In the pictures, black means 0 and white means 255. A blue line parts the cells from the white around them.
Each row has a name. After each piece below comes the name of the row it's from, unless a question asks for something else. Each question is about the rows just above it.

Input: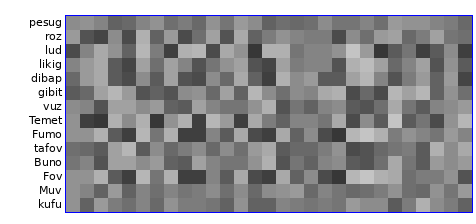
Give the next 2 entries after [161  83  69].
[161 124]
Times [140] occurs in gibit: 3
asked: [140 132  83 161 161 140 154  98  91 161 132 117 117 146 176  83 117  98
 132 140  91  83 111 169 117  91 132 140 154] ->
vuz
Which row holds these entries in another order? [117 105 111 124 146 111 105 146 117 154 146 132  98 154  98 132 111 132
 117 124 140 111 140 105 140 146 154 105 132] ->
Muv
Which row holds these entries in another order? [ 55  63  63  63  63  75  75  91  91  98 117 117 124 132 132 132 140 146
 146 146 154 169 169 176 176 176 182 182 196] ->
Fumo
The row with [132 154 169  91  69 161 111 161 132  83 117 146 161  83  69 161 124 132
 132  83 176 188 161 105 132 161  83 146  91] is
likig
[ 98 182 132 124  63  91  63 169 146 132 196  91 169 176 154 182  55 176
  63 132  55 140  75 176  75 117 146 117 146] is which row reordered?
lud

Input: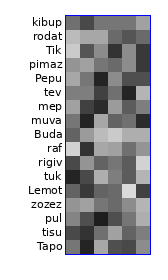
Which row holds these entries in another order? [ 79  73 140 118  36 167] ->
Tapo
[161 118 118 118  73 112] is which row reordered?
kibup
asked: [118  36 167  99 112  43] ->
muva
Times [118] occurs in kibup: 3

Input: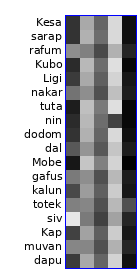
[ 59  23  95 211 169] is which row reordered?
Ligi
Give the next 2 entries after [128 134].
[ 80 184]
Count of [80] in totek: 2
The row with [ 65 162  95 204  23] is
Kap
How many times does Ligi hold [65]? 0

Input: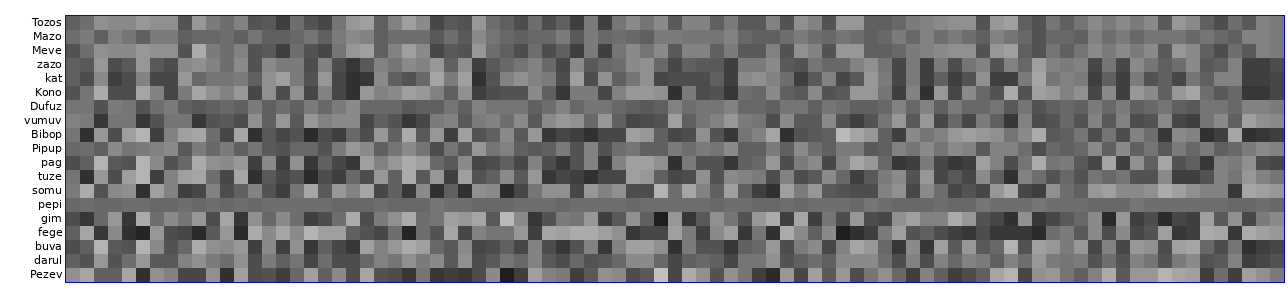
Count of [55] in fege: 9
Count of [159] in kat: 3
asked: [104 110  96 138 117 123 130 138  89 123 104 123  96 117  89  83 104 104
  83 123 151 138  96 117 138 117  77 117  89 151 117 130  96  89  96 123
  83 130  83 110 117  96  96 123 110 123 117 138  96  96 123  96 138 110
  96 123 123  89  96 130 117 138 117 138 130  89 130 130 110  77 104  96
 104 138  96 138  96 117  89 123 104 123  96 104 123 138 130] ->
Pipup

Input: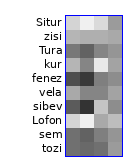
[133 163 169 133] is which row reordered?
vela
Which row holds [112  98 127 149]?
sem
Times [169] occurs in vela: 1

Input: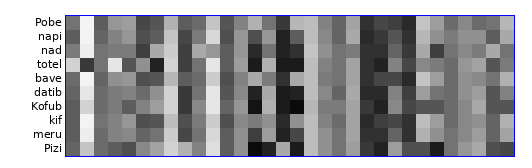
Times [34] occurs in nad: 1
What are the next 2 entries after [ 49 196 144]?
[115 123]
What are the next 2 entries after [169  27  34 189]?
[136 100]
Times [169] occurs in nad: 4
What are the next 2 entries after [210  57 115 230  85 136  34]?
[169  27]
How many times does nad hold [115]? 5

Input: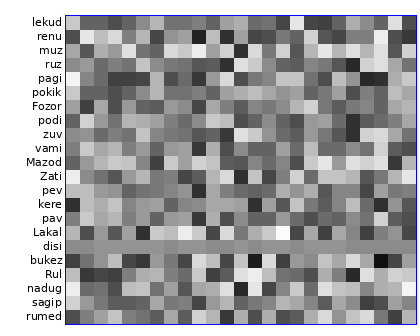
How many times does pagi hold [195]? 2
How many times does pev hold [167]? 1
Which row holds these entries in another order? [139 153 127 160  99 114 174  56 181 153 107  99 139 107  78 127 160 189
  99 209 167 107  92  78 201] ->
vami
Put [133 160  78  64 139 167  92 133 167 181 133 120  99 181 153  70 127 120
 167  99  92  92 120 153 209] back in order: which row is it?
sagip
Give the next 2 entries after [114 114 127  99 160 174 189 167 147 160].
[ 99 120]
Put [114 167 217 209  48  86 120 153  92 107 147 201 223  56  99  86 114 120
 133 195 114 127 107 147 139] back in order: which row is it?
zuv

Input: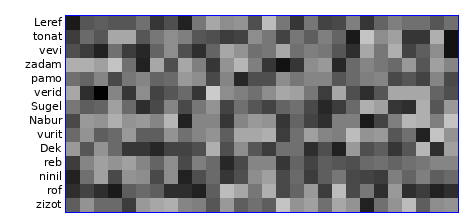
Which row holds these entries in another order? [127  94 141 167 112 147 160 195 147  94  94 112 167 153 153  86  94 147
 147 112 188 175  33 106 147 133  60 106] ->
zizot
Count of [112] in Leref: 4
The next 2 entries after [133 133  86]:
[106 127]
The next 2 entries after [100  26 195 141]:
[160  54]
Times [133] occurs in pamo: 7

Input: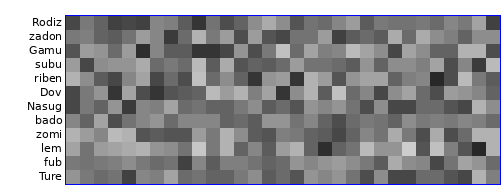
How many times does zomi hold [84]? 4
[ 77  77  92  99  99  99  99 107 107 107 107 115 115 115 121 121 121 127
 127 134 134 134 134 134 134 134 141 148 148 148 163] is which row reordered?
bado
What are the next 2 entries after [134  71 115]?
[163 148]
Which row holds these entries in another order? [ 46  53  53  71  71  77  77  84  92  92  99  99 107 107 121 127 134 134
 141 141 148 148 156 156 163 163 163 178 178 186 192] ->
Gamu
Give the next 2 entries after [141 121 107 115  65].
[134  92]
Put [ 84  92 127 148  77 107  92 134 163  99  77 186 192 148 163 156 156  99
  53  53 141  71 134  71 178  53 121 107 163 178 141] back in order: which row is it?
Dov
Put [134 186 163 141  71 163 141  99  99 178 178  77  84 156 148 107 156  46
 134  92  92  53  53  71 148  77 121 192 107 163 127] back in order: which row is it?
Gamu

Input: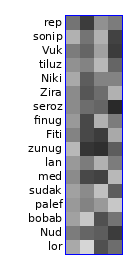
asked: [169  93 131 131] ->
Niki
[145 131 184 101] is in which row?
tiluz
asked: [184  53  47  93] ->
zunug
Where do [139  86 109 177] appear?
Zira
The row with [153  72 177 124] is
finug

